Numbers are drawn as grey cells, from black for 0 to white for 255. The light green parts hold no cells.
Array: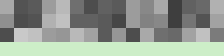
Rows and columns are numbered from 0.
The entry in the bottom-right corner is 123
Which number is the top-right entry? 177
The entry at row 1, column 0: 143
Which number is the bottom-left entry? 77
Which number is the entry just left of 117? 62
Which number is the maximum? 201
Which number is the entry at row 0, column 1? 83
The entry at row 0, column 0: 169
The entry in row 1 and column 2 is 83

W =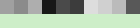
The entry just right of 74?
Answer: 60
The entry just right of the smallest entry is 74

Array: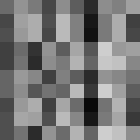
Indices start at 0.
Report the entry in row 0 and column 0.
107
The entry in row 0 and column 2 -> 122
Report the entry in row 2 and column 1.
153
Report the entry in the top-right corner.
160
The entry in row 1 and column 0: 71
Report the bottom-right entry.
141
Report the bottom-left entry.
79
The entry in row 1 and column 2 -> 173
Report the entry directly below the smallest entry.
23
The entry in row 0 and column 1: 147
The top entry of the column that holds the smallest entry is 43
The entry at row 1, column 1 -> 160
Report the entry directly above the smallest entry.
57
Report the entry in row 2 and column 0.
79
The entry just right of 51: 147
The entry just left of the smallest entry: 107
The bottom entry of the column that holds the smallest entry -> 101

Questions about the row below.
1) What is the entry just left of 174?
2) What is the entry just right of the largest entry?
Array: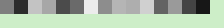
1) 181
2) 141

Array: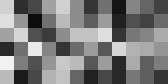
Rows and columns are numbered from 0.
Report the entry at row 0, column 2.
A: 72
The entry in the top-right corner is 66
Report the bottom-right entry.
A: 53
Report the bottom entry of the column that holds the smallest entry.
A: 72
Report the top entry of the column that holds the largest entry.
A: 208
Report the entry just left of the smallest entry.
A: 149
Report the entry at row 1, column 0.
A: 222
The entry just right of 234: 133
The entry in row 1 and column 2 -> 12
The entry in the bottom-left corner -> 186
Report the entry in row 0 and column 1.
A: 46
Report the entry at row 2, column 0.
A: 162
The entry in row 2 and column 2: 80
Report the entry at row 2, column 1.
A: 214
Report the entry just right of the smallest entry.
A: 113

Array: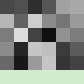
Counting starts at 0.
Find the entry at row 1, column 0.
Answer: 182
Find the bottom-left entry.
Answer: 104
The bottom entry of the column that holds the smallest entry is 197
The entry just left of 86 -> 46
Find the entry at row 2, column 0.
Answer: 124
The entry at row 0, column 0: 72
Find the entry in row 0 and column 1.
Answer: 80
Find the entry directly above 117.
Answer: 161
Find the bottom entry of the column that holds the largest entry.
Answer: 24

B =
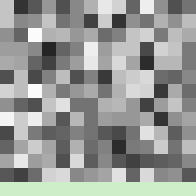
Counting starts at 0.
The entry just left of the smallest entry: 136
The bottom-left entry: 87
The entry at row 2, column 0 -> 144
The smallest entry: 37
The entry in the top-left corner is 196
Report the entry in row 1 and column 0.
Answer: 196
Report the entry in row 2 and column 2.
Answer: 251
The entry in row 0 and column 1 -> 51
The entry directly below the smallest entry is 65
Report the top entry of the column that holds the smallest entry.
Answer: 151
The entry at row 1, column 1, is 136
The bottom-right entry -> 87
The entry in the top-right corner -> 115
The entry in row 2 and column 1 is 100
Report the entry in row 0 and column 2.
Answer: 87
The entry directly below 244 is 73
